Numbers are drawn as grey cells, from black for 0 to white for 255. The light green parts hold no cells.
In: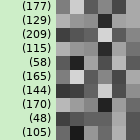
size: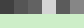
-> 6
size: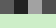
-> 4
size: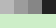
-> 4

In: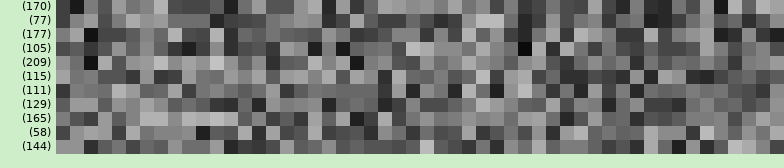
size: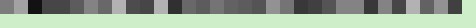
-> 33
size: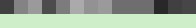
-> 14
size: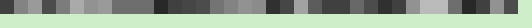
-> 37
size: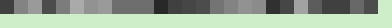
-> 27

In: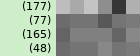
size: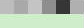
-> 6
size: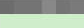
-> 6
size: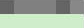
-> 6
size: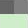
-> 2

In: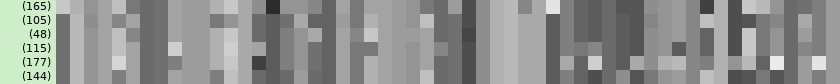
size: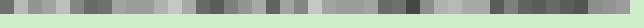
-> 45
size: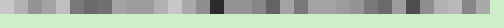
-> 35

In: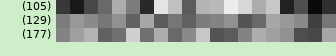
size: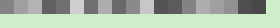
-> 19
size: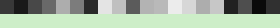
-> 20
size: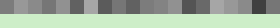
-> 20
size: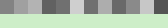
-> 12
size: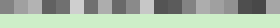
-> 20

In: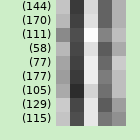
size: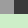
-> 2
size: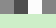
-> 4
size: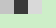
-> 3
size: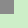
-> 1
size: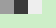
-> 3
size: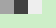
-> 3

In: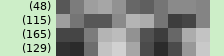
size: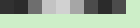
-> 9
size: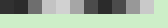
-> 11
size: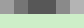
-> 6
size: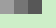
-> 3
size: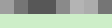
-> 8
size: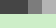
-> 4
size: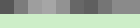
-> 10

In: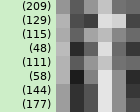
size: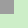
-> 1
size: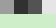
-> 4
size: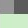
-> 2
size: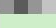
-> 4

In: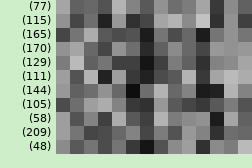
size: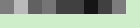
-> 9
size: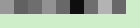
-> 9
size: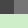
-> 2

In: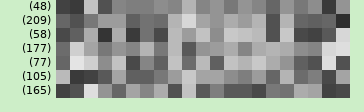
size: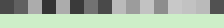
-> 16
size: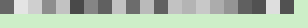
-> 21
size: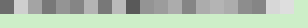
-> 21
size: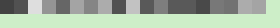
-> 19
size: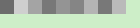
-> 9

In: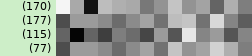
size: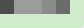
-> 5
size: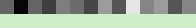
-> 14
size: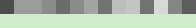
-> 14
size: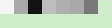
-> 7

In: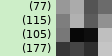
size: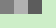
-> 3
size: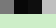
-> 4
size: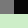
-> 2
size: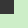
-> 1

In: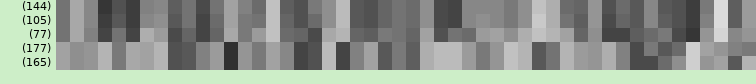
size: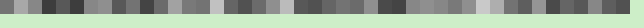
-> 45
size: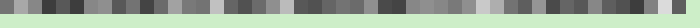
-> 49
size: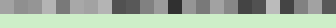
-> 24
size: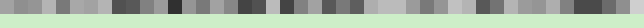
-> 46
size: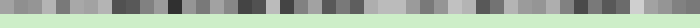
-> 50
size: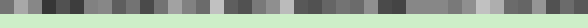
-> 42

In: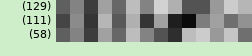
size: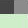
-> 2
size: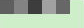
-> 5
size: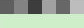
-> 6

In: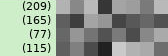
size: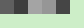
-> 5
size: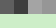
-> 4
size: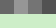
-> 4

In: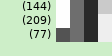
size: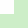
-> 1
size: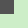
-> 1
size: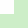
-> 1
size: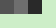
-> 3
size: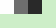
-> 3

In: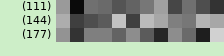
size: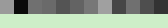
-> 12
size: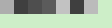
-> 7
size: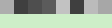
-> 8
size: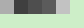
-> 5
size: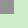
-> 1

